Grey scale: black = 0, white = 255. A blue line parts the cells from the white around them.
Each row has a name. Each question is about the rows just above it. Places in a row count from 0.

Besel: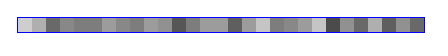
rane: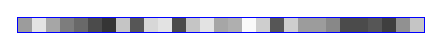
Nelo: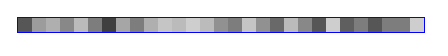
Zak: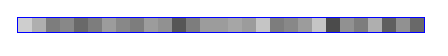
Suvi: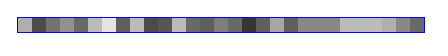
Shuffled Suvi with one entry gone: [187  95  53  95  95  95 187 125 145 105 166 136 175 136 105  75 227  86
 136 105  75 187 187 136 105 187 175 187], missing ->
[114]
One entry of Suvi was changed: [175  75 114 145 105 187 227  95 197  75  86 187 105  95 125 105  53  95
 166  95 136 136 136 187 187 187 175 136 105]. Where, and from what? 8, [187]
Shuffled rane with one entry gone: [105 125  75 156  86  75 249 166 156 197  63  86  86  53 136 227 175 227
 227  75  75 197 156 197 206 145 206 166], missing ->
[215]
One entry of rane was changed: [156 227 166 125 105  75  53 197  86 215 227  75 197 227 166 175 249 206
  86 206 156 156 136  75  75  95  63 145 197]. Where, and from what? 25, [86]

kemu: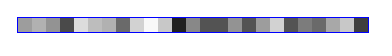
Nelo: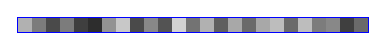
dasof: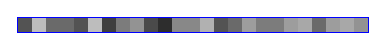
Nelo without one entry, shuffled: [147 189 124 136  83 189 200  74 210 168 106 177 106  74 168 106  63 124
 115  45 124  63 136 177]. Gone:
[95]
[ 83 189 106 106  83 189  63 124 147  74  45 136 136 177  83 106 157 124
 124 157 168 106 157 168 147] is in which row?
dasof
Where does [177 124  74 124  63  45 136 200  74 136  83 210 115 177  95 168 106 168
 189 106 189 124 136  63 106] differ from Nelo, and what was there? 6, [147]
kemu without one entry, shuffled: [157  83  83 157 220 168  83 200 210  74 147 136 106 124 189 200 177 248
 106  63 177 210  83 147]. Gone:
[33]
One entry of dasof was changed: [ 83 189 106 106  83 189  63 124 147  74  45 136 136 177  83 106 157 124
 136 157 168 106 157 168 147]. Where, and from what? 18, [124]
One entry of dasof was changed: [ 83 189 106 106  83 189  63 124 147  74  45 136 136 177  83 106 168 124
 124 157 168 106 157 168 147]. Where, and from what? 16, [157]
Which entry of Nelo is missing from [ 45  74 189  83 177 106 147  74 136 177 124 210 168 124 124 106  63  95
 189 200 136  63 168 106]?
[115]

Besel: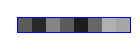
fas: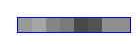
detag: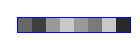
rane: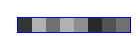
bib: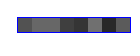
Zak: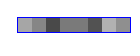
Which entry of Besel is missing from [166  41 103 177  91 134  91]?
[29]
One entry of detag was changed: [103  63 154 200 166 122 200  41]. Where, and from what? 4, [154]

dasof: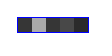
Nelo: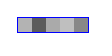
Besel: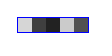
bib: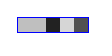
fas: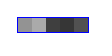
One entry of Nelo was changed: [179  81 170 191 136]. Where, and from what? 1, [91]
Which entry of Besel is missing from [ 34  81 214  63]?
[203]
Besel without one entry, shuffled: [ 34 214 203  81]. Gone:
[63]
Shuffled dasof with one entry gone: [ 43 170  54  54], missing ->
[72]
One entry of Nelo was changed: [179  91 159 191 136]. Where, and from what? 2, [170]
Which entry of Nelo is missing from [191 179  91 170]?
[136]

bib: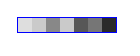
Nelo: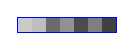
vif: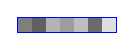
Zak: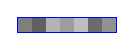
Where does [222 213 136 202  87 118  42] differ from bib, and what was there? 1, [202]
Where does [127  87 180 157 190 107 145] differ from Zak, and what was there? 1, [96]
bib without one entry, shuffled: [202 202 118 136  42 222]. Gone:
[87]

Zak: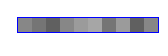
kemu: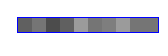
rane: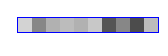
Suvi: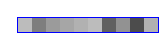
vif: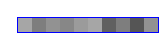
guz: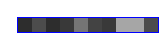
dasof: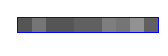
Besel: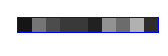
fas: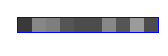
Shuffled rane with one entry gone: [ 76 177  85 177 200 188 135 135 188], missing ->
[211]
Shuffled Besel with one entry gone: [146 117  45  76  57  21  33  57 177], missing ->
[108]
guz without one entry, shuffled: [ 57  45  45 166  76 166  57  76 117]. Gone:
[67]

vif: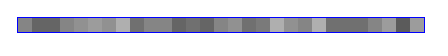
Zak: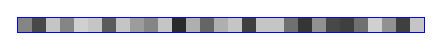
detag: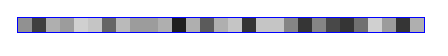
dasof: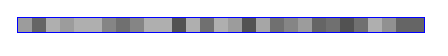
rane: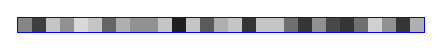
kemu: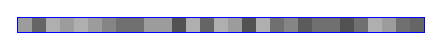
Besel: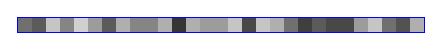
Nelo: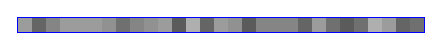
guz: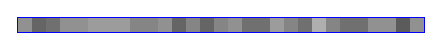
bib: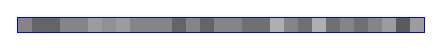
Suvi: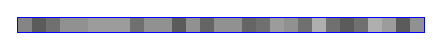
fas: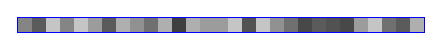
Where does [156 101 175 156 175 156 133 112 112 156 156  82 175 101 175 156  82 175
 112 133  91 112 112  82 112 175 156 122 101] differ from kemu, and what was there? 27, [112]
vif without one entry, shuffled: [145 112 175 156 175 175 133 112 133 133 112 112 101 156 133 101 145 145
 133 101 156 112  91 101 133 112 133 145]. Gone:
[122]
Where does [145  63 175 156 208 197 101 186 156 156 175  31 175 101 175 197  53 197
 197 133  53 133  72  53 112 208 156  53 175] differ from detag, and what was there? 13, [91]
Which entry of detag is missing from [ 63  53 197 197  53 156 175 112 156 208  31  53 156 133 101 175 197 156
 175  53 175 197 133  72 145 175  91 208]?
[186]
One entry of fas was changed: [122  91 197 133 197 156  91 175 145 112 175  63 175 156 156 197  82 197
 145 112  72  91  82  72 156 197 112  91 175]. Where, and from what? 0, [133]
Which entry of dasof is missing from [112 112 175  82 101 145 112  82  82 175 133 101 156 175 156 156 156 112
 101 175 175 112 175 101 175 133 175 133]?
[166]

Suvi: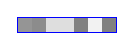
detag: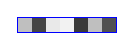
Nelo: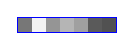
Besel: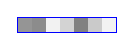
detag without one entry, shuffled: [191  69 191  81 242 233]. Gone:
[58]
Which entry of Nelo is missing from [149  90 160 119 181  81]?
[242]
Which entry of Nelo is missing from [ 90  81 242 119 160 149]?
[181]
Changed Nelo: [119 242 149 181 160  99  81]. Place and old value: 5, [90]
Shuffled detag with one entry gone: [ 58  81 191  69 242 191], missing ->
[233]
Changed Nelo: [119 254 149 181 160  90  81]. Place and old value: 1, [242]

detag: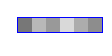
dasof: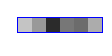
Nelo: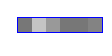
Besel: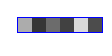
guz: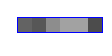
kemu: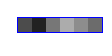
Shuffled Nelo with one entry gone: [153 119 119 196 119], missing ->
[131]
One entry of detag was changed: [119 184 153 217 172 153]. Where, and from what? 5, [141]
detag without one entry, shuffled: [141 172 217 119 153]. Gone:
[184]
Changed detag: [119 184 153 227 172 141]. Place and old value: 3, [217]
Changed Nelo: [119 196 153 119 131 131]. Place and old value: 4, [119]
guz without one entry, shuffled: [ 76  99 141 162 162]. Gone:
[87]
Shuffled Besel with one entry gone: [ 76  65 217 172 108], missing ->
[54]

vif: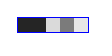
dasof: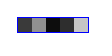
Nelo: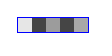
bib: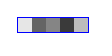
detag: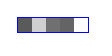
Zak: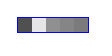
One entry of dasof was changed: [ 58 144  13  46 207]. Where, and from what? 4, [197]
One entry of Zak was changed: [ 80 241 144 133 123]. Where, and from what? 1, [230]
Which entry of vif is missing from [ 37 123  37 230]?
[218]
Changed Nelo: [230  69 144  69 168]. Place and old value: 2, [156]

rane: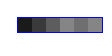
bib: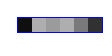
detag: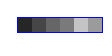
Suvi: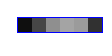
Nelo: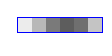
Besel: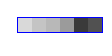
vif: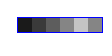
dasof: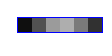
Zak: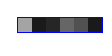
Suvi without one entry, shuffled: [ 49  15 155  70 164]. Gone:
[143]
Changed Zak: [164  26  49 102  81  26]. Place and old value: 2, [38]
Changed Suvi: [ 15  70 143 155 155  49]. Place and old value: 3, [164]
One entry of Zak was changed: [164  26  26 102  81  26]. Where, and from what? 2, [38]

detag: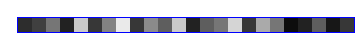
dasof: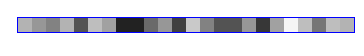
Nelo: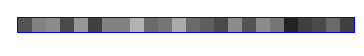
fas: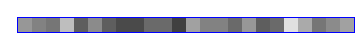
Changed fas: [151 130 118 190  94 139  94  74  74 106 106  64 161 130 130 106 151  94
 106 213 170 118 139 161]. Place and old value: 19, [224]
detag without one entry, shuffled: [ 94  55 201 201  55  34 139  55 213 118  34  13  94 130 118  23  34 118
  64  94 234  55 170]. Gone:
[45]

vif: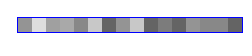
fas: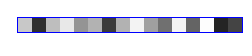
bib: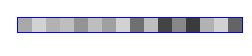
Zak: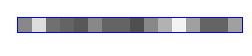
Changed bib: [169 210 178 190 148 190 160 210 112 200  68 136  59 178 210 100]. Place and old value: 9, [190]
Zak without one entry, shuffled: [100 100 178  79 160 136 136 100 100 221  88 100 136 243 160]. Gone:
[112]
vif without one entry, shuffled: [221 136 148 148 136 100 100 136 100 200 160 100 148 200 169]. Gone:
[124]
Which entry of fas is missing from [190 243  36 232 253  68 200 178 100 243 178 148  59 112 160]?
[47]
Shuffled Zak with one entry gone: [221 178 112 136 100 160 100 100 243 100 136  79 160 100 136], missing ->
[88]

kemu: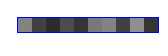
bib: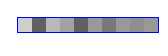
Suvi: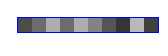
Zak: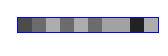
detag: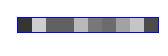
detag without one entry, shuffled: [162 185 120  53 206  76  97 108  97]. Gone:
[197]
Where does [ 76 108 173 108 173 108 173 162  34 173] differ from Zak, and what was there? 6, [162]
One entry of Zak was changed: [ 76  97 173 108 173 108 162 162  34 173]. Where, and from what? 1, [108]
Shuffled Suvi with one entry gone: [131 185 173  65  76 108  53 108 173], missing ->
[85]
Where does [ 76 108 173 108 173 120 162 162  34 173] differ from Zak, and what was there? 5, [108]

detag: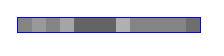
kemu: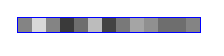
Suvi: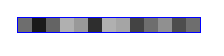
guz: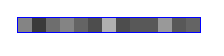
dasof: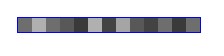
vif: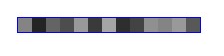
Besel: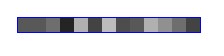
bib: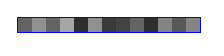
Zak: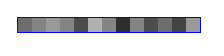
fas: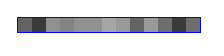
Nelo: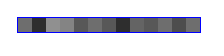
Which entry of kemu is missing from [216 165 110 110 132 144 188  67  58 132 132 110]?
[121]
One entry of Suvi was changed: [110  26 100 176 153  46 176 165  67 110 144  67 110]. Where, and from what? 11, [77]

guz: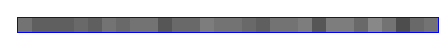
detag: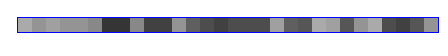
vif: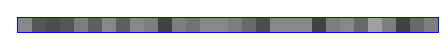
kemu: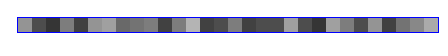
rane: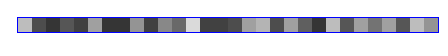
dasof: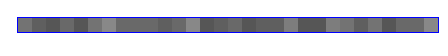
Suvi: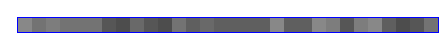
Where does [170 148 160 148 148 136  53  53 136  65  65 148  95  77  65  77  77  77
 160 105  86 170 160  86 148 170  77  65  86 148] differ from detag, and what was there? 19, [95]
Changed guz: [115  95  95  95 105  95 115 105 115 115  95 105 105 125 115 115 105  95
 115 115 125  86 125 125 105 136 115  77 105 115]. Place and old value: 10, [86]

